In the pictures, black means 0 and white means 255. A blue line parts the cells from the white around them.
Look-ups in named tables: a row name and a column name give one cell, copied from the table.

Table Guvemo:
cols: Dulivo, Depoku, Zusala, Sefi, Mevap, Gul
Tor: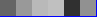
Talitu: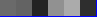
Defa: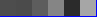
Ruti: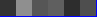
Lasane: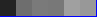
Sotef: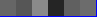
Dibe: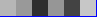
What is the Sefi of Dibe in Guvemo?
150
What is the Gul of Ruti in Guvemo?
78
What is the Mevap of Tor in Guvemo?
48
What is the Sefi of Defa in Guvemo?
133
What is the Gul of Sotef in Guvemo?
108
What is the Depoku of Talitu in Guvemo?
99
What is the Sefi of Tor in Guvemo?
192
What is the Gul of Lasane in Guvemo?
152
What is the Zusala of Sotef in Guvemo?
138
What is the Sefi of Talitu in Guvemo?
145
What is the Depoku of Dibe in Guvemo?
153
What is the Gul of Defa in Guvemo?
166
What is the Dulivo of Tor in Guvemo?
101
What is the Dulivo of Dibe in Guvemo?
182
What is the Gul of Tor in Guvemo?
145
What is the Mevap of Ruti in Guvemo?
45
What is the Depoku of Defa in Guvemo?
75
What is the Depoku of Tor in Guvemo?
153
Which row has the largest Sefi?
Tor

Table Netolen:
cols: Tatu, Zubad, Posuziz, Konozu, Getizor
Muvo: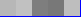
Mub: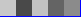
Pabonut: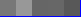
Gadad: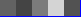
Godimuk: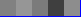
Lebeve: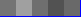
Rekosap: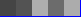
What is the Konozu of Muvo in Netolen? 120
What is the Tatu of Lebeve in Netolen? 116
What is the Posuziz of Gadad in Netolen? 123
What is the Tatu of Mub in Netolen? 200
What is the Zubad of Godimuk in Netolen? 150
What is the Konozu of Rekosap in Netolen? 108
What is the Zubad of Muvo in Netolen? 193
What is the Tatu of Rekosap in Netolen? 69
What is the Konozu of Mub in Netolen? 100
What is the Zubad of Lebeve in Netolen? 160
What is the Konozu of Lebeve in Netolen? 82
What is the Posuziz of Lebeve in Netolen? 111
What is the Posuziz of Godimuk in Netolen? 123
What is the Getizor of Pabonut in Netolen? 88
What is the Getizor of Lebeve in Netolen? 105
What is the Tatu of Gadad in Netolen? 98
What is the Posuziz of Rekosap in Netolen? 174
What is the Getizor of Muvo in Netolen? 190
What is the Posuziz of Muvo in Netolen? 126
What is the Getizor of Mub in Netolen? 139

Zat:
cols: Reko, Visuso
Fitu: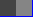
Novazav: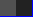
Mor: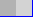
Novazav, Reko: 81
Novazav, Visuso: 34
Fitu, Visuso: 133
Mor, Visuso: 211
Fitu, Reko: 68
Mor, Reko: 178
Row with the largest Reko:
Mor

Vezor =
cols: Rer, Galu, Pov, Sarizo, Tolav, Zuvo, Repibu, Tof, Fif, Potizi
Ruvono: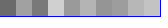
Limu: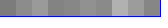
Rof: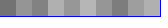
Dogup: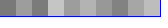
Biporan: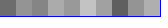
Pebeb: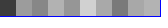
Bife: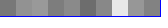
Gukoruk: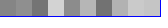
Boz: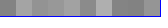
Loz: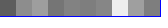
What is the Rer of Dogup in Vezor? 121
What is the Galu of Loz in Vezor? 141
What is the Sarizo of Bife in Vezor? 125
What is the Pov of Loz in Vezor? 158
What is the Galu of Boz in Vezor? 164
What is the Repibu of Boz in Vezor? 175
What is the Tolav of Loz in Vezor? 130
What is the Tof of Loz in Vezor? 238
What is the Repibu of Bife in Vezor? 136
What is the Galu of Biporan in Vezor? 148
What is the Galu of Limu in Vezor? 140
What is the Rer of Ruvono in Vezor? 107
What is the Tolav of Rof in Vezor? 151
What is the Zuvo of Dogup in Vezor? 179
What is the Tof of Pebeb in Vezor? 122
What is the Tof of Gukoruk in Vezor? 178
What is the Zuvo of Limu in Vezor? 145
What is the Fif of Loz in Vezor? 159
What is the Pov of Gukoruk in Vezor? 116
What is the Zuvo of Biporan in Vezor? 195
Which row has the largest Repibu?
Boz

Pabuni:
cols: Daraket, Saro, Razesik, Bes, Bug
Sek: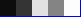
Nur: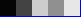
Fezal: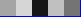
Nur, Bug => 231
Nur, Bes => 144
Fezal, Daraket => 165
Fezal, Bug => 116
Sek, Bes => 132
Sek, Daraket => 13
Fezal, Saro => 214
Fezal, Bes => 192
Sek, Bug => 253
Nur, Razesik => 205
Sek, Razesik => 225
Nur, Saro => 67
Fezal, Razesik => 22
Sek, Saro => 52
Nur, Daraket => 5

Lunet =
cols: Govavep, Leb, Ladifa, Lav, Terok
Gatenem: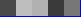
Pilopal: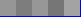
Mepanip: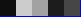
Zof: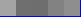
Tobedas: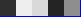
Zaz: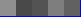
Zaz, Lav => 126
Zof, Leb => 111
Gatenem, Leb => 190
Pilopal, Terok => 163
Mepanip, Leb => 204
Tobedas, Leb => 238

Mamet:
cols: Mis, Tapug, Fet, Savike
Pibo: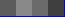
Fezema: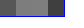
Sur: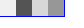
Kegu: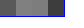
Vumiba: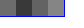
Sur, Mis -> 240
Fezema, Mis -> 87
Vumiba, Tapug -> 57
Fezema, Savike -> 63
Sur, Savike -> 151
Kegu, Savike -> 61
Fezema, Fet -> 126
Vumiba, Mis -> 108
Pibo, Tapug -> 137
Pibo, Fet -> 107
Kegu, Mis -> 89
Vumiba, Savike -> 133
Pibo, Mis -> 92
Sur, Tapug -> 84
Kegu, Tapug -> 128
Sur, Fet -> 215
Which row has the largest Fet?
Sur

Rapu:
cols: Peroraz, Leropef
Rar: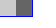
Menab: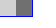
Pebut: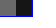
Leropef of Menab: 112
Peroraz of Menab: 209
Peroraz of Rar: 203
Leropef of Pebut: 21
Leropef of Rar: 101
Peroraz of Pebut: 105

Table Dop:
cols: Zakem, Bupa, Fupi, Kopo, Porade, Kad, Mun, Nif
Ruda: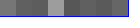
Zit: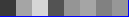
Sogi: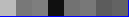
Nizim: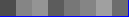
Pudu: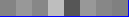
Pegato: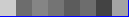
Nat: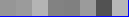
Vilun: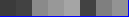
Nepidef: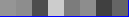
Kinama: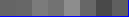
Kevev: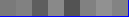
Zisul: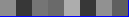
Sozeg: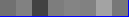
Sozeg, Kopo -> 125
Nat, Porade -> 128
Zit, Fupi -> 214
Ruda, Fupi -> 93
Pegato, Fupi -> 133
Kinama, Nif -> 95
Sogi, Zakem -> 187
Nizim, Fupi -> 148
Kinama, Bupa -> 103
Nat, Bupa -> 155
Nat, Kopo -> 130
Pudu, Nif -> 128
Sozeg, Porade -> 132

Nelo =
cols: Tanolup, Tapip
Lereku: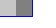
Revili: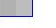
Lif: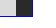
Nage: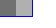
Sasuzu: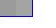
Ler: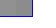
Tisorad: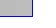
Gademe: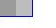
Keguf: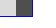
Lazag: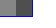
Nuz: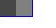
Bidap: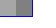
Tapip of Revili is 189
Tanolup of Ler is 145
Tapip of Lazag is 79
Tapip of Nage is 176
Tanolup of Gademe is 155
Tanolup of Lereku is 198
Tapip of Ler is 140
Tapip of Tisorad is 189
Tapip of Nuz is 128

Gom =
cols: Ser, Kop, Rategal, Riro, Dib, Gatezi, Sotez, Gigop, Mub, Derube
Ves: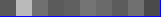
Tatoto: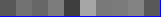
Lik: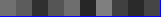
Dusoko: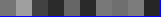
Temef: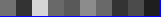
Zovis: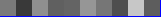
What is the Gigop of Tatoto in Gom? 123
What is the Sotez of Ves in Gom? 106
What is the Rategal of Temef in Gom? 214
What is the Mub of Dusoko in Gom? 124
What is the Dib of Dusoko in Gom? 102
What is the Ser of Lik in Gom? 112
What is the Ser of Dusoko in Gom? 117
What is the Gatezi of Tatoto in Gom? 166

